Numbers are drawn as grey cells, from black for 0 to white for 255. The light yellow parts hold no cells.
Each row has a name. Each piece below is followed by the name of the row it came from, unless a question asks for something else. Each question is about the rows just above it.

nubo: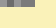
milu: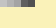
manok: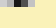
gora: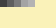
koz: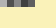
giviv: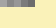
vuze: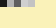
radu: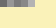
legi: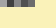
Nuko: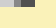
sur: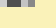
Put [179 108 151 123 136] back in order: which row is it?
radu
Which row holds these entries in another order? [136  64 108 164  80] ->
legi
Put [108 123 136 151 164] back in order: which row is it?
giviv
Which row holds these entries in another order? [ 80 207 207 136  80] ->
Nuko
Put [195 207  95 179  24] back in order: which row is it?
vuze

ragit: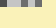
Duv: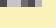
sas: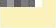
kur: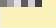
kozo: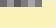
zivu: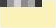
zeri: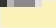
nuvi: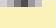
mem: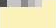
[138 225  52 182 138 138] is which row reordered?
zeri
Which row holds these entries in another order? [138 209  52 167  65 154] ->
zivu
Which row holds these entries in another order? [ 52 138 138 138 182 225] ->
zeri
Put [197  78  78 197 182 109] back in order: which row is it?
Duv

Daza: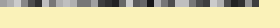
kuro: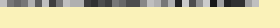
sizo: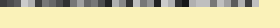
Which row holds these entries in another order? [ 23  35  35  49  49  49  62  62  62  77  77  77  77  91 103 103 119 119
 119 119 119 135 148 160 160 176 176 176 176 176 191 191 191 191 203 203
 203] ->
Daza
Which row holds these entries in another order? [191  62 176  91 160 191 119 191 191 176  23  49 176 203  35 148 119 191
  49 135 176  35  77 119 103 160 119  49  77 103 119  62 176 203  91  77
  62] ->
sizo
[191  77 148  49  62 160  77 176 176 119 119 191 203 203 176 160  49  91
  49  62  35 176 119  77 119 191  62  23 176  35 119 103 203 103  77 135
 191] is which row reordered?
Daza
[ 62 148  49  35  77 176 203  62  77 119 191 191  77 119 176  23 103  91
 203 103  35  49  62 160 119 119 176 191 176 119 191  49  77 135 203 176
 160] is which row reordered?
Daza
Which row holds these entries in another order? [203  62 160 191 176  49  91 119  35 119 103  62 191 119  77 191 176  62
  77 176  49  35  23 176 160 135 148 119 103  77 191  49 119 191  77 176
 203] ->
kuro
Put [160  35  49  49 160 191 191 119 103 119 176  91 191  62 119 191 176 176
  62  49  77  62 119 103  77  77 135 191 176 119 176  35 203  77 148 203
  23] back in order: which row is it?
kuro

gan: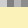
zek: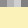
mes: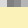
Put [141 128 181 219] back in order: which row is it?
mes
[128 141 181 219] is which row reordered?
mes
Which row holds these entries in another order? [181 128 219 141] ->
mes
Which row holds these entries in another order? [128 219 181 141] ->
mes

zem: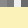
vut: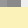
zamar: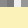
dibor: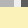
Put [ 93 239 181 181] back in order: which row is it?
dibor
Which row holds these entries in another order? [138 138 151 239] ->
vut
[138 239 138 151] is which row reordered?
vut
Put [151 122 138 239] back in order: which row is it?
zamar
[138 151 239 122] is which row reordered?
zamar
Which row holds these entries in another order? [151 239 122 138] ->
zamar

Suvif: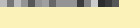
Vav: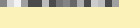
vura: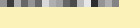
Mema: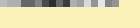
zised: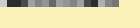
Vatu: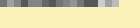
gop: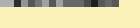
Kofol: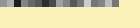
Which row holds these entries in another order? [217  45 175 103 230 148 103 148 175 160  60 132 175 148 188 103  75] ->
vura
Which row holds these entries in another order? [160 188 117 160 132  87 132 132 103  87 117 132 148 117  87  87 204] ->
Vatu

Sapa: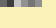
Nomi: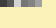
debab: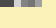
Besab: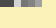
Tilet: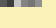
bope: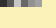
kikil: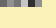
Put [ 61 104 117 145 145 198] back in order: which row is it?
Sapa
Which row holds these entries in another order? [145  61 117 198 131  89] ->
Tilet

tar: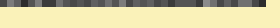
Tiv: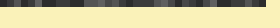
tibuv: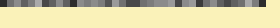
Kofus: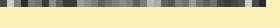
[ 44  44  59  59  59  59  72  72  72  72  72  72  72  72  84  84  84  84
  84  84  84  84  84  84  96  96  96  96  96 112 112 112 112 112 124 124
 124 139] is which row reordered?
tar
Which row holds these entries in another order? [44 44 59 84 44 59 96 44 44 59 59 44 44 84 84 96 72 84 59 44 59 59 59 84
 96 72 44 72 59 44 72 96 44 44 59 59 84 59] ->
Tiv

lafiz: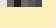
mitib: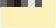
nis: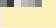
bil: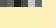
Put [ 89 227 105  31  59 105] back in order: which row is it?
mitib
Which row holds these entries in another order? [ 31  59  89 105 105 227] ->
mitib
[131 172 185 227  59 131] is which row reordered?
nis
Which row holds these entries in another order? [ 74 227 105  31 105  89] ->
lafiz
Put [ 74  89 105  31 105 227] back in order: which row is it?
lafiz
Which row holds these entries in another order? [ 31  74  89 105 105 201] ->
bil
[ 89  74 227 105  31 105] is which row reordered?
lafiz

